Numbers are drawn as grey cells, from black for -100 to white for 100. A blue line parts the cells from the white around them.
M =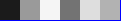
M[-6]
-79
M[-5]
21
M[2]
92

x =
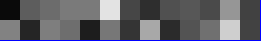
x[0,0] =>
-92
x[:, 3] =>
[-4, -14]
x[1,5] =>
-7
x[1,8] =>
-66
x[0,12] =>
-49
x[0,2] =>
-15
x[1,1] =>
-71
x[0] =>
[-92, -27, -15, -4, -4, 78, -45, -64, -37, -32, -42, 18, -49]

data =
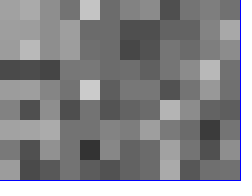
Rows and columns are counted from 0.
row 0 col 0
26
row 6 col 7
24
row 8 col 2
-31
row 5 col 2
11
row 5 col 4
-10
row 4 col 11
-12
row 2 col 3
23
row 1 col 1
23
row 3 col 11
-11
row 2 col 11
10
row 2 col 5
-15
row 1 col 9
-22
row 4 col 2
4
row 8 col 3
-10
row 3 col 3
-7
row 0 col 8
-38
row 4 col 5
-26
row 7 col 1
-37
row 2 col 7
-36
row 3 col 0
-42
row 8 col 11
-11
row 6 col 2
34
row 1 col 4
-16
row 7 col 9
-9
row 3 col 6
-14
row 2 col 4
-13
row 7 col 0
-5
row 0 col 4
54
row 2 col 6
-44

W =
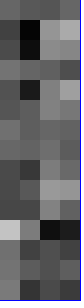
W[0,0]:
-20
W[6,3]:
-23
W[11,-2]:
-88
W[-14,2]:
17
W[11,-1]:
-78
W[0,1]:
-31
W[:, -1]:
[-20, 33, 5, -39, 25, -7, -23, -28, -18, 17, -24, -78, -49, -26, -54]
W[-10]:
[-33, -27, 1, -7]
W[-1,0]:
-4
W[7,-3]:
-22
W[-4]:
[53, -3, -88, -78]
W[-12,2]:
-25
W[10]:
[-44, -44, 2, -24]
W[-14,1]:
-96
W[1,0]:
-49

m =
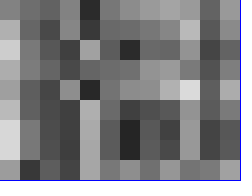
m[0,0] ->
2
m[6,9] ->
20
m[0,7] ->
21
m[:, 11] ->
[20, 8, -22, -1, 35, -4, -32, -30, 26]
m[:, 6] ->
[10, -15, -66, -12, 10, -50, -71, -70, 11]
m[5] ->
[46, -25, -42, -50, 37, -17, -50, -38, -31, 15, -29, -4]
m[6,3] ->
-50
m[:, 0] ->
[2, 38, 61, 36, 25, 46, 69, 69, 22]
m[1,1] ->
-20
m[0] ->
[2, -14, -23, 2, -66, -7, 10, 21, 29, 21, -22, 20]
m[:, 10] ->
[-22, -31, -46, -36, -26, -29, -47, -46, -4]
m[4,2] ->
-45
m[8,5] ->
-6
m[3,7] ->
15
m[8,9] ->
-9
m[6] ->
[69, -5, -40, -50, 33, -29, -71, -31, -49, 20, -47, -32]
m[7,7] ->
-29
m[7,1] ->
-6
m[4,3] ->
11
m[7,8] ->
-43
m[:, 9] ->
[21, 45, 15, -4, 71, 15, 20, 19, -9]
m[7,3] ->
-51

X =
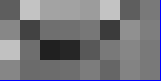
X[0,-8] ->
-26
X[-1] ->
[5, -16, -15, -14, -3, -20, 3, -5]
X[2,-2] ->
5
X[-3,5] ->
-54
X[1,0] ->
6
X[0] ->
[-26, 53, 28, 27, 22, 53, -26, -5]
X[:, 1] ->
[53, -48, -14, -16]
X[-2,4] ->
-31

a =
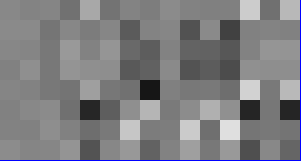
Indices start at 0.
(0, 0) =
7
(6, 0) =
2
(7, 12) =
-38
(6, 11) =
75
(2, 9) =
-22
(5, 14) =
-71
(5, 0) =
1
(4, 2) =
-6
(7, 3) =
16
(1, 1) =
8
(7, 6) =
19
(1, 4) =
-3
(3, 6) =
-30
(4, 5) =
-7
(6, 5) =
-5
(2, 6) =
-18
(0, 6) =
3
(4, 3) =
-9
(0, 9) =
2
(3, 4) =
12
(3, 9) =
-35
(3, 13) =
11
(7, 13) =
7
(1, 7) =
3
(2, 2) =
-6
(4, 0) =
4
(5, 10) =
38
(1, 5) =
5
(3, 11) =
-40
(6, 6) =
55
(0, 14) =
44
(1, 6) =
-29
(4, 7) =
-83

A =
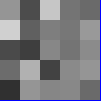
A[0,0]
17
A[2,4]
9
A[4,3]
7
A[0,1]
-40
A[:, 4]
[-17, 20, 9, 17, -17]
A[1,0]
63
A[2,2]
6
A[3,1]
39
